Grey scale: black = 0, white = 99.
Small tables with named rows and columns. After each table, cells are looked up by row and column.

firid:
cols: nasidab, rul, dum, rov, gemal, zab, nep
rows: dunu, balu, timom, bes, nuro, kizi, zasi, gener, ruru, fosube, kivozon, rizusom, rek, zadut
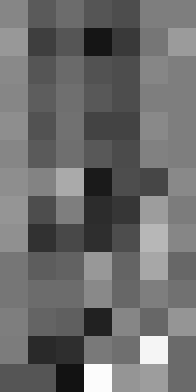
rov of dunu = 33
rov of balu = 8
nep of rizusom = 58
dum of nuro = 44
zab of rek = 95
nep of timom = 49
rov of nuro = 26
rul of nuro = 32
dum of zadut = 7
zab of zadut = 61
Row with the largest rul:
zasi

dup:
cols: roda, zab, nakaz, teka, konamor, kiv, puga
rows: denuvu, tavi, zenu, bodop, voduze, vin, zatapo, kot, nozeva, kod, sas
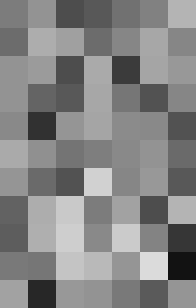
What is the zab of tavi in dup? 67
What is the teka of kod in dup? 72
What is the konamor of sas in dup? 47
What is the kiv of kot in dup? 30
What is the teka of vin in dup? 49
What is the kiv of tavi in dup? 65
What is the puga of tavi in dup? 52
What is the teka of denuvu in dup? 34
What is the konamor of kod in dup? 58
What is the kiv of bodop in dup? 32
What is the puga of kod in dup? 7
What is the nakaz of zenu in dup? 30
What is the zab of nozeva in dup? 68
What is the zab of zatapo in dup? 41
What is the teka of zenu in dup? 66
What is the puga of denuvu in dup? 70
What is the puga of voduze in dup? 32
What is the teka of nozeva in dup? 53
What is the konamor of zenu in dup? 23

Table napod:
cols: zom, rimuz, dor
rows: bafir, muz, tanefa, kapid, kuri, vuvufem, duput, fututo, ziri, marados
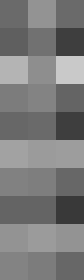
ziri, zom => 57
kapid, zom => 48
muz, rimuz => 44
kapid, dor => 39
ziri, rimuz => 60
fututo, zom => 39
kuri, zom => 40
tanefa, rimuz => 55
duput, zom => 50
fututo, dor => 22
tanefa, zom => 70
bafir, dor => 41
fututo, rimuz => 39
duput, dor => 40
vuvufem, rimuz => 60

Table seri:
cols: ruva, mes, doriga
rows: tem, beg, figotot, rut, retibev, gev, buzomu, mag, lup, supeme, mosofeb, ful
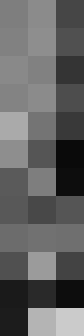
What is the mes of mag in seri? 28
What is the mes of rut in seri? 54
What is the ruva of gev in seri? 55
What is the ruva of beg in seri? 50
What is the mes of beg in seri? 55
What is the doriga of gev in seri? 4
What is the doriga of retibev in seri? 22
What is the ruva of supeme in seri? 31
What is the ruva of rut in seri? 51
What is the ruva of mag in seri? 34
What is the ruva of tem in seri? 49
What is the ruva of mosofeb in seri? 10
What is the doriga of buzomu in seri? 5

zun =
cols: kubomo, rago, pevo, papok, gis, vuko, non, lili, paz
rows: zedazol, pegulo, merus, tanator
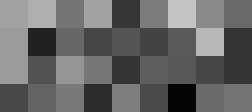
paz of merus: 20
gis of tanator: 49
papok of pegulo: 27
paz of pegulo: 20
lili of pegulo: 71
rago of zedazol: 68
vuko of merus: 37
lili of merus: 27

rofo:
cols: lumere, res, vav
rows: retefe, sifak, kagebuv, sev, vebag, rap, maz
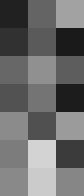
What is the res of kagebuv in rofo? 56
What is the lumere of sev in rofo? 32
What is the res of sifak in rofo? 35
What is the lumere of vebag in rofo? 54
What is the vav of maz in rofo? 52
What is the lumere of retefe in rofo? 13
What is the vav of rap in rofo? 23
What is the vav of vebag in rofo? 60
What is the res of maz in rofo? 79
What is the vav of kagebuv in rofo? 36
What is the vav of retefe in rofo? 63
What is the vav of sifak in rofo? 10
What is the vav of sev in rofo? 11
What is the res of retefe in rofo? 39
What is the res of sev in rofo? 45
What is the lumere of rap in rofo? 48

